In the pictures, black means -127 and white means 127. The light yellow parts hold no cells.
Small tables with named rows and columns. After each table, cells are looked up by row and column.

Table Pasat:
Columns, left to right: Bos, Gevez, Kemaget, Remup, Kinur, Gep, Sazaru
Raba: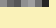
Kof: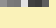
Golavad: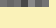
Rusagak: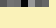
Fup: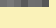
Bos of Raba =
14
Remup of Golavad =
-55
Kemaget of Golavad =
-14
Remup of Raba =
16
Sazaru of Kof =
-33
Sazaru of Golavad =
-11
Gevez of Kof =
-5
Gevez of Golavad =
-24
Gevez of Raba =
-24
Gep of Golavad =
-29
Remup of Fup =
-38
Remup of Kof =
99
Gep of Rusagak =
-36
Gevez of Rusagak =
-12
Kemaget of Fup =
-17
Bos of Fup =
-14
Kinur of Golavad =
9
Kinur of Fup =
-16
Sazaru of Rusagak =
-24
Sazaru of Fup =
-40

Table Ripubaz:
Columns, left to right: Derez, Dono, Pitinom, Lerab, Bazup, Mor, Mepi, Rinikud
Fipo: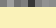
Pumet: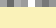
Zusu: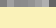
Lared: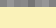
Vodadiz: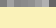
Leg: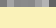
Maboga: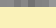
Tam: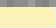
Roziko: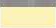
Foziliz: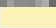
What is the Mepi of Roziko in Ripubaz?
9
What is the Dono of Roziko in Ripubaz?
9
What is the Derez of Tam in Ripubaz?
18
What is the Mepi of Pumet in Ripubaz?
-7
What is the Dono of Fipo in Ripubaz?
31
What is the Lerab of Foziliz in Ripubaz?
11
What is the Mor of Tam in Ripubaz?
9
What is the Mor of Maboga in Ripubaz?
2
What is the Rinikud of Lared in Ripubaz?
2
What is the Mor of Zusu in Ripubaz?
32
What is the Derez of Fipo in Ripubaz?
-2
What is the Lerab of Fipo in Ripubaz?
-1
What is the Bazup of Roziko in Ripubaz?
23
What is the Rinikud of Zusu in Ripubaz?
-26
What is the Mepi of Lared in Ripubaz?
23
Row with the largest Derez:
Pumet

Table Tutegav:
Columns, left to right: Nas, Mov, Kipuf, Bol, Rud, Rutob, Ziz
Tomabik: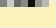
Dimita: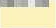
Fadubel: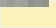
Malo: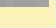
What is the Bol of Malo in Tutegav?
32
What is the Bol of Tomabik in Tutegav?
9
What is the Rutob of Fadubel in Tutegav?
22
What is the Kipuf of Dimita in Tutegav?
56
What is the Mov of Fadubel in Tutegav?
26
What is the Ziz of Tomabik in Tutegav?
56
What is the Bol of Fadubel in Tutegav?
31
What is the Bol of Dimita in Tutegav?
43
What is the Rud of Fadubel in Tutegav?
17
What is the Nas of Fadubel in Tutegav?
35
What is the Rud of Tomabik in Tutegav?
-112
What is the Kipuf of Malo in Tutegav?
31
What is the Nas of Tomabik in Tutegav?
3
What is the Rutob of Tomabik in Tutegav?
18
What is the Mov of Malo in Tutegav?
35
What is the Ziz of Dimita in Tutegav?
27
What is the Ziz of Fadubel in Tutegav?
18
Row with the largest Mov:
Tomabik

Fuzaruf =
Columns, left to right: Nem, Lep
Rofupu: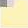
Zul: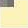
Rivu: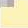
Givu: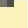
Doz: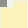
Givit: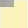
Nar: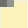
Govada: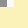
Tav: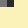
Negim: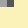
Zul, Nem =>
8
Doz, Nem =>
15
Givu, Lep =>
-49
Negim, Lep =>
-41
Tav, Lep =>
-85
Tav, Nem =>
-9
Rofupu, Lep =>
89
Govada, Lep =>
122
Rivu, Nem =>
72
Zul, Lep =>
-12
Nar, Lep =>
21
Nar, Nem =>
-17
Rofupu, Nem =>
17
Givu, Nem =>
-10
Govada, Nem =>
15
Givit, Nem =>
36
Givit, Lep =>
43
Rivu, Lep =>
47
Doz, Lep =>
115
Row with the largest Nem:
Rivu

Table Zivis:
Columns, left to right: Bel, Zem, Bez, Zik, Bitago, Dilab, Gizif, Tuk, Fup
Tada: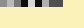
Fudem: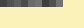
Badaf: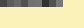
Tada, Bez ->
-9
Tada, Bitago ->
87
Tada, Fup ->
-48
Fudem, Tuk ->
-47
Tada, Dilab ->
-112
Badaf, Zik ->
-46
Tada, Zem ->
57
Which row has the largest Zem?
Tada

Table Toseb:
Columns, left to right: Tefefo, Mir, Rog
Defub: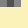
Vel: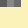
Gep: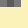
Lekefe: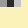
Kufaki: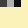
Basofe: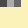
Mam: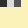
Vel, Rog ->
-20
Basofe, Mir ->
43
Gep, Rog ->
-6
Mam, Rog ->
-43
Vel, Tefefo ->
-35
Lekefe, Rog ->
69
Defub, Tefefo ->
0
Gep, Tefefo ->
-7
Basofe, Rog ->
-24
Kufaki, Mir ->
49
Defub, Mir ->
-46
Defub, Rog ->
6
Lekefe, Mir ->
-85
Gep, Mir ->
-36
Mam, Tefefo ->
-81
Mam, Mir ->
90
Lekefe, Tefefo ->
26

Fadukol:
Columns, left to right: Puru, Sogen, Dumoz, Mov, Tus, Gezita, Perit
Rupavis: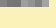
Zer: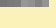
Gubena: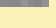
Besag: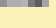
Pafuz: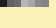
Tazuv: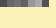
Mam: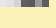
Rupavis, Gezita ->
1
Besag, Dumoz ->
45
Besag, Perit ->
36
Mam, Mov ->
-32
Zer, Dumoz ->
-3
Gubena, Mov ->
19
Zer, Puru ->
-9
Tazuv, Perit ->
-45
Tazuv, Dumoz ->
-14
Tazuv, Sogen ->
-24
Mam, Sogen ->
97
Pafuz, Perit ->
4
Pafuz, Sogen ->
-30
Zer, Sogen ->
-5
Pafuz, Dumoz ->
-20

